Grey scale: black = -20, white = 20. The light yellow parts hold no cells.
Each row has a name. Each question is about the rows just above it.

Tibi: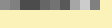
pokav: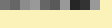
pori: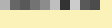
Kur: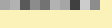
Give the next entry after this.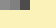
-8
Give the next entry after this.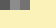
8
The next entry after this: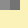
8
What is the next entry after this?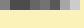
0
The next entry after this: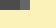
-2

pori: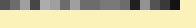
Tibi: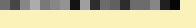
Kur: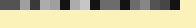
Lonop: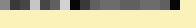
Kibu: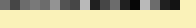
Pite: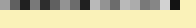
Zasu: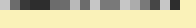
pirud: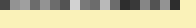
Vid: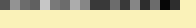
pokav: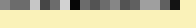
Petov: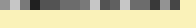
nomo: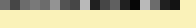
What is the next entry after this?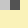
-5
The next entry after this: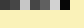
-11
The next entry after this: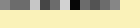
-7
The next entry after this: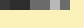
11
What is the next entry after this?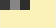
-3
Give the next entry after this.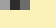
-5
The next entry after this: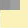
-3

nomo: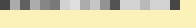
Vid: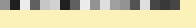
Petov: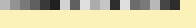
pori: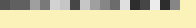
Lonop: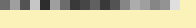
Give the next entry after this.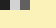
15
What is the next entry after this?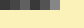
7
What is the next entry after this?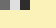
-9
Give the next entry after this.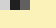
17

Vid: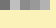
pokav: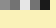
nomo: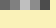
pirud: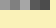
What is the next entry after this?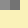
16
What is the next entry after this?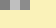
-8
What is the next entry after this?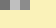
4
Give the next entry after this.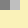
2
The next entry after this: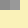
8

